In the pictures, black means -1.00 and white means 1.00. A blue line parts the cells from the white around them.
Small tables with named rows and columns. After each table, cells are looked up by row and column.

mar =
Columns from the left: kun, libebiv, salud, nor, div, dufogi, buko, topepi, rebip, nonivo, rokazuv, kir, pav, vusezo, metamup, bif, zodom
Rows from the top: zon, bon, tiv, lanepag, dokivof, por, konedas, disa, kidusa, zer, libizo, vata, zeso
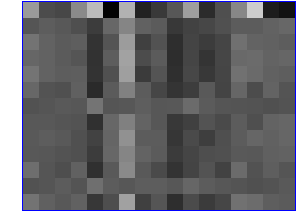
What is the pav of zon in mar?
-0.38
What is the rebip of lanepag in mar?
-0.29
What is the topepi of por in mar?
-0.28
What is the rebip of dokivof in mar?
-0.34
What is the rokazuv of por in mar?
-0.52
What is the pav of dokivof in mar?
-0.46
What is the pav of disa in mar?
-0.42
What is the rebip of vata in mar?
-0.27
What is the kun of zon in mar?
0.21
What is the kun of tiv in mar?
-0.10
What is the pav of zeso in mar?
-0.45
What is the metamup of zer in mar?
-0.31
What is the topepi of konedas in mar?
-0.26
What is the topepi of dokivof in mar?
-0.54
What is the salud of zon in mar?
-0.44
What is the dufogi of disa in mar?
-0.19
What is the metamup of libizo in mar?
-0.36
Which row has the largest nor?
zon

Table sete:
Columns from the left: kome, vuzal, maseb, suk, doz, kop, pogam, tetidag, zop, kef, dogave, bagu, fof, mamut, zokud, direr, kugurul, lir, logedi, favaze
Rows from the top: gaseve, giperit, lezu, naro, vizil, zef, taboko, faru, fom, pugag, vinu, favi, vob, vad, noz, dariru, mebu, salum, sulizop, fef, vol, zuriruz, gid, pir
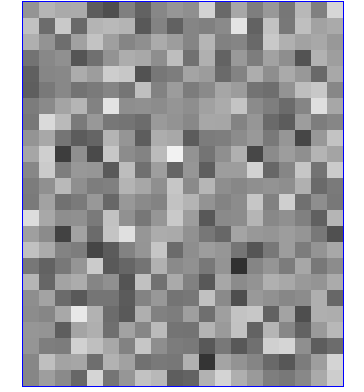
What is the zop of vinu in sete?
0.24
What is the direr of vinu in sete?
-0.19
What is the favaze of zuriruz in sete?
-0.15
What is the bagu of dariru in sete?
0.23
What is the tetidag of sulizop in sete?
0.03
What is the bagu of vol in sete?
0.41
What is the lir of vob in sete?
-0.12
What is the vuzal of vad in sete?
0.32
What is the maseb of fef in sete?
0.32
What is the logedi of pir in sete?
0.33
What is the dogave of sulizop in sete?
-0.07
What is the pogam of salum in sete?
-0.34
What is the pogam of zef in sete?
-0.08
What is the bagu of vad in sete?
-0.31
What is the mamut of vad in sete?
0.10
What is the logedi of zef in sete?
0.57

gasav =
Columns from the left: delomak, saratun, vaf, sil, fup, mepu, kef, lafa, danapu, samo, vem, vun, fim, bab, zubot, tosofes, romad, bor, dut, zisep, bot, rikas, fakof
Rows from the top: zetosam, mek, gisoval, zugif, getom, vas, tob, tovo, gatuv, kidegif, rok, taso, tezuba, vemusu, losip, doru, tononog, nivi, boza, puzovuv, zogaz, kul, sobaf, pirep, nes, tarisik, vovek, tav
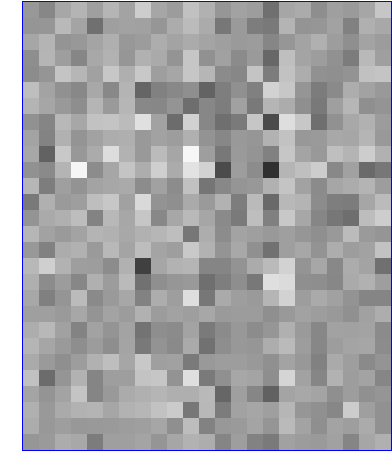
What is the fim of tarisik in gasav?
-0.03
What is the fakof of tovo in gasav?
0.22
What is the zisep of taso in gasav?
0.30
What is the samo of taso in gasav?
0.10
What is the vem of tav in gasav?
0.40
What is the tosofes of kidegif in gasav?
0.01
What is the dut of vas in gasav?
-0.03
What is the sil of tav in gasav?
0.32
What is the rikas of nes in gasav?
0.13
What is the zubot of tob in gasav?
-0.05

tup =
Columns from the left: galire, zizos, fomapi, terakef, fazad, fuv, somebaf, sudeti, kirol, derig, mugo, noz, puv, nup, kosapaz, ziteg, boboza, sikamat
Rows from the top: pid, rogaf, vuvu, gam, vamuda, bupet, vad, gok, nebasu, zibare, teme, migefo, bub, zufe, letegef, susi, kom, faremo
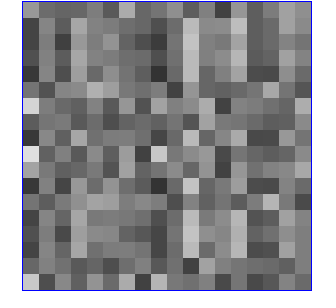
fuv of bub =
0.24
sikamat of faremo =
-0.17
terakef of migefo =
0.19
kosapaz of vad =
-0.03
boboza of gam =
0.26
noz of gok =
0.27
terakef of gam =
0.30
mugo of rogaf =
0.46
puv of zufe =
0.10
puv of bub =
-0.09

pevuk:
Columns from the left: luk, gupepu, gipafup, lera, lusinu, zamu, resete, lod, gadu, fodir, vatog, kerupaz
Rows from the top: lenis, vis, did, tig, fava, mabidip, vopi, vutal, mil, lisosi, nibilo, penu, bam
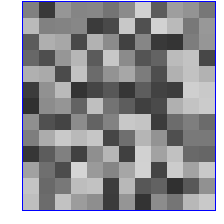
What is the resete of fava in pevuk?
0.31
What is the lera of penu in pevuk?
0.48
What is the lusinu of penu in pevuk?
0.52
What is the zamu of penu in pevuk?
-0.52
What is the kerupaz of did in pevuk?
0.18
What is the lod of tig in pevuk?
-0.34
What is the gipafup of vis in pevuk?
0.03
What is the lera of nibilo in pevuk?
0.67
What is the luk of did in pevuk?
-0.29
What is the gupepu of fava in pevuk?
0.33
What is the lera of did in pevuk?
-0.43
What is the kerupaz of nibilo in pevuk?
0.58
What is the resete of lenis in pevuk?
0.09
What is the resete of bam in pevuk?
0.17
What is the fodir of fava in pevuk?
0.39
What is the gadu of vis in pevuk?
0.65
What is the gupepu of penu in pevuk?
-0.18
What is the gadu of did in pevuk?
-0.55
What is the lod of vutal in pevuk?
0.54

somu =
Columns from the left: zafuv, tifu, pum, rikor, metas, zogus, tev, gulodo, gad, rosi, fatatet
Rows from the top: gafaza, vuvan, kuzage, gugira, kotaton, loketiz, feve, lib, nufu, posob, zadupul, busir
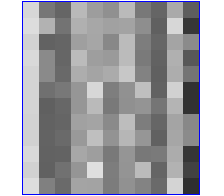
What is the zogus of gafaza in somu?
0.13
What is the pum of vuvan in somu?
-0.10
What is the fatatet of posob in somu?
-0.58
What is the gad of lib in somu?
-0.20
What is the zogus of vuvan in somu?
0.26
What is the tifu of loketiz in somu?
-0.12
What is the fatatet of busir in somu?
-0.63
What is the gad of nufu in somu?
-0.24
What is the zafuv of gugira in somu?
0.70
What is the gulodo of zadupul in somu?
0.47
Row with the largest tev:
kotaton

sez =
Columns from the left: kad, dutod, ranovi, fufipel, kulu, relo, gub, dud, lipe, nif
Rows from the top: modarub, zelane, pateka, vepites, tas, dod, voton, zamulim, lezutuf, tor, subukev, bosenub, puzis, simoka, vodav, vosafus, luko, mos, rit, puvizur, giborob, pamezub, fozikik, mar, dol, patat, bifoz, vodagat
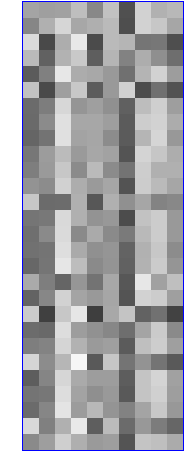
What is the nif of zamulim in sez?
0.35
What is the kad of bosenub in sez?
0.15
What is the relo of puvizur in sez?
0.32
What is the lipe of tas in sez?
0.65
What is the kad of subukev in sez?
-0.01
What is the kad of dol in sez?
-0.09
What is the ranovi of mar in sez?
0.68
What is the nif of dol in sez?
0.24
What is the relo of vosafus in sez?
0.17
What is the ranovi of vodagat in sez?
0.62
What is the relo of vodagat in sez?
0.24
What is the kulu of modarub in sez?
0.07
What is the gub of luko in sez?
-0.24
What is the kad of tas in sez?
-0.29
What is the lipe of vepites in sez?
0.12
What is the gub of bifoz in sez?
-0.16
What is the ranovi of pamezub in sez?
0.67

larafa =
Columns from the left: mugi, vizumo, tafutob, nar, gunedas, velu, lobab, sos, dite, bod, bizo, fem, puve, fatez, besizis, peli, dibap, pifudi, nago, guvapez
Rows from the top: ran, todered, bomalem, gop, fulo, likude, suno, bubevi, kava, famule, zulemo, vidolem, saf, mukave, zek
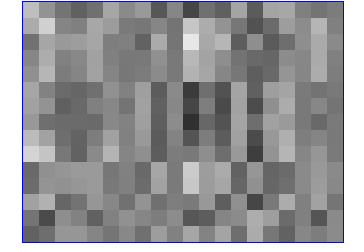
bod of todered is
-0.09
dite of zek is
0.23
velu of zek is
-0.08
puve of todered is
0.15
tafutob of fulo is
-0.03
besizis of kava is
-0.41
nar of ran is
-0.24
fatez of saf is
0.13
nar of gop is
0.07

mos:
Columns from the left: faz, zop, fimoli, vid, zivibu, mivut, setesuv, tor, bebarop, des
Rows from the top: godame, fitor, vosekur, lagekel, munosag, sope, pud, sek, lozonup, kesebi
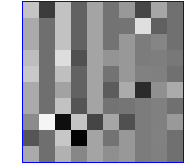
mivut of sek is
0.30
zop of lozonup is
-0.13
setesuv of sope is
0.34
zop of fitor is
-0.13
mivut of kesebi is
0.12
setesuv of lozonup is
0.19
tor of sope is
-0.66
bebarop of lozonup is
0.01

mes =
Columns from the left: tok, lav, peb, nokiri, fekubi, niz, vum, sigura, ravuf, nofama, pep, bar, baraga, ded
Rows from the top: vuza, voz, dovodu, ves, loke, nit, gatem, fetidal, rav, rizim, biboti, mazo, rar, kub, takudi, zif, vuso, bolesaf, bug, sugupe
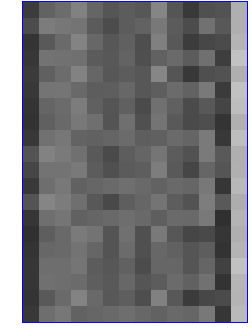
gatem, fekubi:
-0.25
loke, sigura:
-0.32
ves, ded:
0.52
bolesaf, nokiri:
-0.16
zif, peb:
-0.18
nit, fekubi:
-0.27
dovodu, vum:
-0.25
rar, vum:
-0.26
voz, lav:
-0.03
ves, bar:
-0.12
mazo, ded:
0.44
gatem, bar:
-0.31
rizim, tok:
-0.35
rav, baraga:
-0.56

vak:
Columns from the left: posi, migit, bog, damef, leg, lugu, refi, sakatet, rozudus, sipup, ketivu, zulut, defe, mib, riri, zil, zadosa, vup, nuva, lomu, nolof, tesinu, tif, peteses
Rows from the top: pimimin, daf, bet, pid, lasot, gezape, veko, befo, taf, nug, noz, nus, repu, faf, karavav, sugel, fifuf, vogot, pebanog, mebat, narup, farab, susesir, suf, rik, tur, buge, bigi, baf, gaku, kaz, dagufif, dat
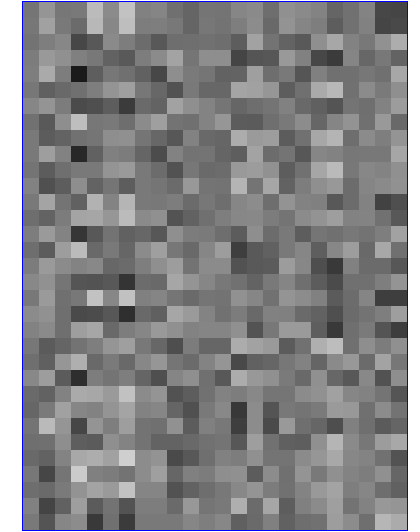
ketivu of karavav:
-0.03
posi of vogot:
0.07
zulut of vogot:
0.05
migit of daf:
0.26
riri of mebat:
-0.18
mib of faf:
0.06
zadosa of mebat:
0.00
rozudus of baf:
0.15

